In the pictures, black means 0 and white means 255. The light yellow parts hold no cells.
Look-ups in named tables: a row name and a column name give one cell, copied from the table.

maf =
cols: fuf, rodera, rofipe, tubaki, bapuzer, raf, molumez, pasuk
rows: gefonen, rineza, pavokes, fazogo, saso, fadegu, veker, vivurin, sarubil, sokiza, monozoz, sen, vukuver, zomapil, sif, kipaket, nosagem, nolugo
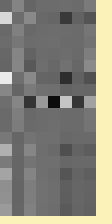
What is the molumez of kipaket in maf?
102
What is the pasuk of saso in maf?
126
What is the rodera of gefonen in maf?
132
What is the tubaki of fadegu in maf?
110
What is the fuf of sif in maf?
164
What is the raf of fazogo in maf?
107
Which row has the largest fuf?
veker

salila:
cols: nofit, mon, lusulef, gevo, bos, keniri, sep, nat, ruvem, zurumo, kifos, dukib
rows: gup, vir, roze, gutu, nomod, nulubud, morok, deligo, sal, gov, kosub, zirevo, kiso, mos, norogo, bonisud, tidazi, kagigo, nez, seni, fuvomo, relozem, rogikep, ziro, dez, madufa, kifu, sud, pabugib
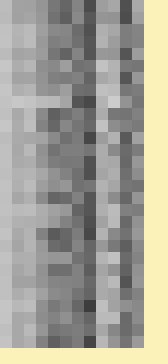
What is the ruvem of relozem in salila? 180
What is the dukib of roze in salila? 132
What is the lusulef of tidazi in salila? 176
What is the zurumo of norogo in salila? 174
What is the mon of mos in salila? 170
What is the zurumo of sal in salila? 204
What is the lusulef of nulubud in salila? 182
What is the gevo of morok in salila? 147
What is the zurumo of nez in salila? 185
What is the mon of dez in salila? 173
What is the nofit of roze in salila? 193
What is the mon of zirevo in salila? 170
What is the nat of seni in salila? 72
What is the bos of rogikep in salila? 111
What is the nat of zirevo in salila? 71
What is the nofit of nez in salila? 189
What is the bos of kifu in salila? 131
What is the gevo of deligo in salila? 149
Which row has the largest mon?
sal

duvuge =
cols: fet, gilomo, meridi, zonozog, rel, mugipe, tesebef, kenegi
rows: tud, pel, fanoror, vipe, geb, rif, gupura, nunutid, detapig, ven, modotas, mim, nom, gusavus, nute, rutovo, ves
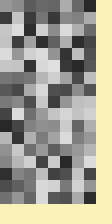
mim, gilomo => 53
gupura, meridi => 119
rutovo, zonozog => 216
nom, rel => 94
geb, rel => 148
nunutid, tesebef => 141
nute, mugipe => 79
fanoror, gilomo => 220
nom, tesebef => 152

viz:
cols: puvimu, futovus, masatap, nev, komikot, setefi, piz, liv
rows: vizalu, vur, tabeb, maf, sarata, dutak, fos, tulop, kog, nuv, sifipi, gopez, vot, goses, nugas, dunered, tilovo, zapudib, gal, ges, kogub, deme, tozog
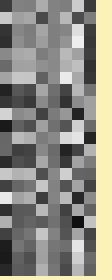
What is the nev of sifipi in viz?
160
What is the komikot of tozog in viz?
118
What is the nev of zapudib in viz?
185
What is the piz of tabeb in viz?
222
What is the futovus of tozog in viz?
92
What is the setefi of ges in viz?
84
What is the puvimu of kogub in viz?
29
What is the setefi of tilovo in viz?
186
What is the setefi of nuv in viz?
151
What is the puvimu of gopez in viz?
103

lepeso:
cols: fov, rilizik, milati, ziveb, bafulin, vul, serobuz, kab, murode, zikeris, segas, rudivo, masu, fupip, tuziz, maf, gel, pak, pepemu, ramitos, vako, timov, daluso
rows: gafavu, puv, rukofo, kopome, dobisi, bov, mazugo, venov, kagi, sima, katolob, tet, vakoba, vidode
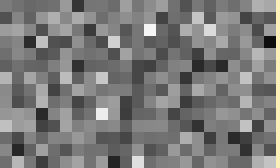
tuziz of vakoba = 153
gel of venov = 169
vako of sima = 117
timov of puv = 101
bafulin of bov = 127
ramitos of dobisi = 100
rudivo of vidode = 223
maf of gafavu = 82
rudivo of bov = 71
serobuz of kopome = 144
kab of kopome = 106
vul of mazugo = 188
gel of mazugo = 120
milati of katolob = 162

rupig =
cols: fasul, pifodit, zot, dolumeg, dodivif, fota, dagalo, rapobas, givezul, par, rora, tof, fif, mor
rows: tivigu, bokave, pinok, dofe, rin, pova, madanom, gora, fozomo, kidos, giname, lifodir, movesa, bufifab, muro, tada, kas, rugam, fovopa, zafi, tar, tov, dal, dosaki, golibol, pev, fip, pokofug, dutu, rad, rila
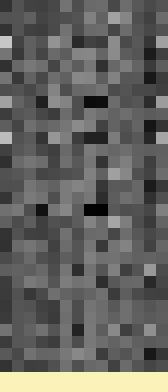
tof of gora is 73
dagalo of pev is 77
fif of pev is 85
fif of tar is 66
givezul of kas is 45
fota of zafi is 113
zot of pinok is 65
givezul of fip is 109
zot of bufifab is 117
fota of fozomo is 131
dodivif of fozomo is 142
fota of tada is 123
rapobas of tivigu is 106
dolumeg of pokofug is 113
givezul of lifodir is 33
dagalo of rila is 80
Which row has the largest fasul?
dofe

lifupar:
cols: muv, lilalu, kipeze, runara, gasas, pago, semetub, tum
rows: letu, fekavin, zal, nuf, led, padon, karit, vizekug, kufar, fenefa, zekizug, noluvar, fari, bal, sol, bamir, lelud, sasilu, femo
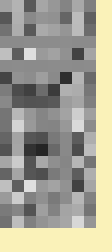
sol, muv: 100
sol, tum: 174
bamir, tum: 165
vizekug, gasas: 59
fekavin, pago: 101
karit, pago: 46
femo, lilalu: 189
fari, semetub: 76
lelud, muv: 154
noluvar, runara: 80
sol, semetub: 93
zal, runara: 170
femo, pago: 166
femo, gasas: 157
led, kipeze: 223
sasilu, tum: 116

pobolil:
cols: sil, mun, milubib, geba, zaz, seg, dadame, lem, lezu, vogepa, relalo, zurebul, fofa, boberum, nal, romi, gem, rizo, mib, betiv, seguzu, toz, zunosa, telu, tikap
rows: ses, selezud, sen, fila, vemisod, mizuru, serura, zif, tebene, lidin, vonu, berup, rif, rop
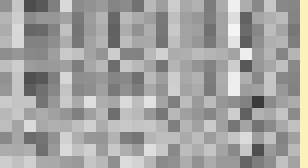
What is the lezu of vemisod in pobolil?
148
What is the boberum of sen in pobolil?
119
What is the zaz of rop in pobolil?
169
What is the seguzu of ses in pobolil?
173
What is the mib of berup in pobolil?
177
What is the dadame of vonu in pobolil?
190
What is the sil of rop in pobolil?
204
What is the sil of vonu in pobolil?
189
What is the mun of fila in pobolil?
215
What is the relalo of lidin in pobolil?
192
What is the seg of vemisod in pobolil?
201
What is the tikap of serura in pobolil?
132
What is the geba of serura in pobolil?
88
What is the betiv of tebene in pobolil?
141
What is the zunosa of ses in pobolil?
198
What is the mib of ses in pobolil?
172
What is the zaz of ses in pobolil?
127
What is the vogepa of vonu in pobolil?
194

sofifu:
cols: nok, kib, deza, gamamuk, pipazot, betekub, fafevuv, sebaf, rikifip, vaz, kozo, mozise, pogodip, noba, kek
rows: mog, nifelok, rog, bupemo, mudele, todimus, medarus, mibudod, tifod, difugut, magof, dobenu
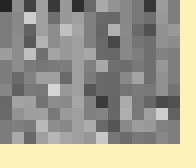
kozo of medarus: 136
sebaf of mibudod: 87
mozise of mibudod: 123
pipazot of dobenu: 182
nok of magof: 124
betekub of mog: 153
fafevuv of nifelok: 159
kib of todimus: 141
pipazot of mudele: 164
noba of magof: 130
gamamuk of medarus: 159
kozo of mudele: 136
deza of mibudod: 122
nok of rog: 124
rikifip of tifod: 59
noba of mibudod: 144
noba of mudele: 130

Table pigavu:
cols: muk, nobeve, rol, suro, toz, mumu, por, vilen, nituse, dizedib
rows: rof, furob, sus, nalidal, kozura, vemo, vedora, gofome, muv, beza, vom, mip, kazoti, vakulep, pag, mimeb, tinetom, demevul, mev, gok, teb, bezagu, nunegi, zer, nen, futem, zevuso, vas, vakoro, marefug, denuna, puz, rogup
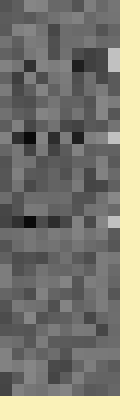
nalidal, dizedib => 107
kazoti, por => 130
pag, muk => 86
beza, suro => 132
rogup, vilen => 90
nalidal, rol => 124
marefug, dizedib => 120
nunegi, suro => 115
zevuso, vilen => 71
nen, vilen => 111
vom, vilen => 89
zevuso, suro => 83
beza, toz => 125
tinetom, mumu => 109
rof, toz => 104
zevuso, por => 110
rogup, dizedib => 103
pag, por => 113
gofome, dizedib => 90

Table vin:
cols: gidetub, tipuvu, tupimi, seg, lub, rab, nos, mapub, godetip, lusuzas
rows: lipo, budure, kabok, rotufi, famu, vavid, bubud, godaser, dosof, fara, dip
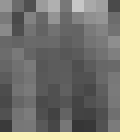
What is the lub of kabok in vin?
114
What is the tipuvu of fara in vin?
116
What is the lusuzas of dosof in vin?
120
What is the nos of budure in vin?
130
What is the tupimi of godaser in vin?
122
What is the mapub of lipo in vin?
169
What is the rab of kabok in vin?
101
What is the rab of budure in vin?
105
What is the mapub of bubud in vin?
82
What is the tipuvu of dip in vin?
119
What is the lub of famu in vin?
93
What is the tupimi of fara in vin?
124
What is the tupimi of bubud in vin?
117
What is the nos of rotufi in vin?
100
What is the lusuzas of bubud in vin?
120
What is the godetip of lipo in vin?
159

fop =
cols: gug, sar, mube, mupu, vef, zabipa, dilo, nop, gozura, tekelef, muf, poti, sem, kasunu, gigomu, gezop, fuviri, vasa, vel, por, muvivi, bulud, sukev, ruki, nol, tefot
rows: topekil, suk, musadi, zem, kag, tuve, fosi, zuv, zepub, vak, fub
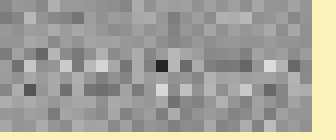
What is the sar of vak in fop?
149
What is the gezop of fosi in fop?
150
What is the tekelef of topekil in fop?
142
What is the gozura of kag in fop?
176
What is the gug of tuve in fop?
157
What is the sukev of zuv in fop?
104
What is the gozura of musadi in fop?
151
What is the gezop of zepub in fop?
136

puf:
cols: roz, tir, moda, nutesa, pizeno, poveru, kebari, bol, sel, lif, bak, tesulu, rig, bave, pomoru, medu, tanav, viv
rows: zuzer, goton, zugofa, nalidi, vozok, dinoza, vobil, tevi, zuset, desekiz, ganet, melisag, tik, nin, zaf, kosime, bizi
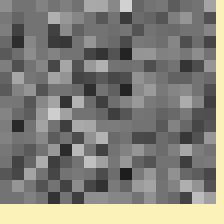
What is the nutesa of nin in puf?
173
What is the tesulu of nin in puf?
99
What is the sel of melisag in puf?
179
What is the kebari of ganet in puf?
169
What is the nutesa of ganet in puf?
163
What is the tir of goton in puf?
101
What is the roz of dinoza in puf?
126
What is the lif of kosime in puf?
122
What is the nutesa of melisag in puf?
137
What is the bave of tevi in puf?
121
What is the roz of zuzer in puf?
142
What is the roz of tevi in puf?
90
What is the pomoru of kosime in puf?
131
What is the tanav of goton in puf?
115
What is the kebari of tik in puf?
184
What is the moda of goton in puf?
115
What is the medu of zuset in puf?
172
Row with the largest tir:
vobil

